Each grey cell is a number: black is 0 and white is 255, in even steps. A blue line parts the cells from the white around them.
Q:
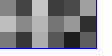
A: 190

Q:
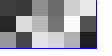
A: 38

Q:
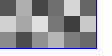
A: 208

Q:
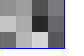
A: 197

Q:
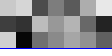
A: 62

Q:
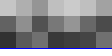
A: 98

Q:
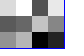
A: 90

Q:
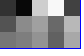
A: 83

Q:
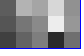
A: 85
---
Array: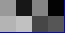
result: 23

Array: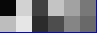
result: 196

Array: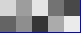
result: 228

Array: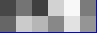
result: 210

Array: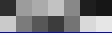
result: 136

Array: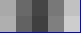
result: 69
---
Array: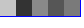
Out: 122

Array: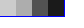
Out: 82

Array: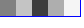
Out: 174

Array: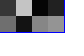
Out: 134

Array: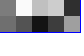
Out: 192

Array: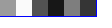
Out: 126

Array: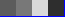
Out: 92

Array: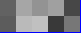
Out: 166
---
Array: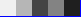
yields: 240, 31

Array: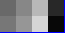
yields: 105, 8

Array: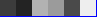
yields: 60, 238

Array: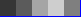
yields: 54, 127

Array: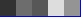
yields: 50, 148

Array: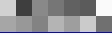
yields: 209, 112

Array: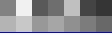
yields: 130, 104

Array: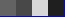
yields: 99, 31

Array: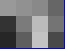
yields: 153, 73
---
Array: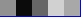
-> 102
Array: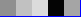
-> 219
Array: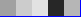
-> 226
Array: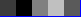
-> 128
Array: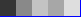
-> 195
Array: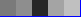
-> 38
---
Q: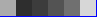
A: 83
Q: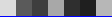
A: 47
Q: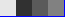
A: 49
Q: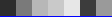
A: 231
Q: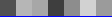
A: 141
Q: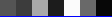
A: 251
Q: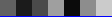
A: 11
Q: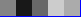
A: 104
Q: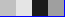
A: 229
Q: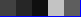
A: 15
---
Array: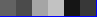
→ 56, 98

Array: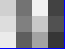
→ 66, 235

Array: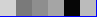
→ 187, 211

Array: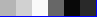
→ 41, 181

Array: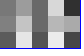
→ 48, 91

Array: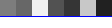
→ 33, 125

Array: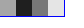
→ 229, 166

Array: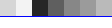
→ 186, 214

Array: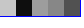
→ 81, 199

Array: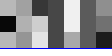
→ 143, 184
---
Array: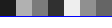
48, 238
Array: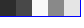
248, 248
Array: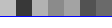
139, 192
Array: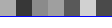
159, 209
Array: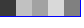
162, 217
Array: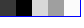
216, 251
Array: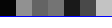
116, 195
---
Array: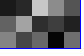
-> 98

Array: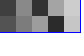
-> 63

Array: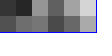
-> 53

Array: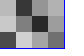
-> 201

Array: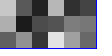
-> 175

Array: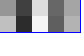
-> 150
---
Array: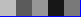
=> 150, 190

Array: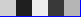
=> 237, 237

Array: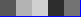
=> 208, 208

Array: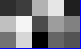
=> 75, 245

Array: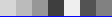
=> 62, 239

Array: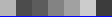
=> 131, 204

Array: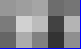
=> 188, 209

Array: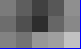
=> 45, 194

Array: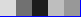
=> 28, 220
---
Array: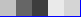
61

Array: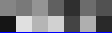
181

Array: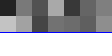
69

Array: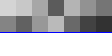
152

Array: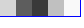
57

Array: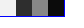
135

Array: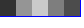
202

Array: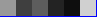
93

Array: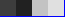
195
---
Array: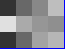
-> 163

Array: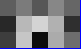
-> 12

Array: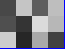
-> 169

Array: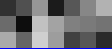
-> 207

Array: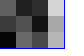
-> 73

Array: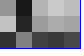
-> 65

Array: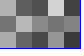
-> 73

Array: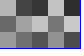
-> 84

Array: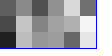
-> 151

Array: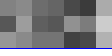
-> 116
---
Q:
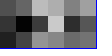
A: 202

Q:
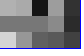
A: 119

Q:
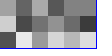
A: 146

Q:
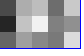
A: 241

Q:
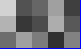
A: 76

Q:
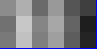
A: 167

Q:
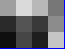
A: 84

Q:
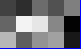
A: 230
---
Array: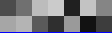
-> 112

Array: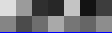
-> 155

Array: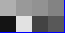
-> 153

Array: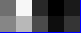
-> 247

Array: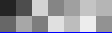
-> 77

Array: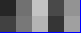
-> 113
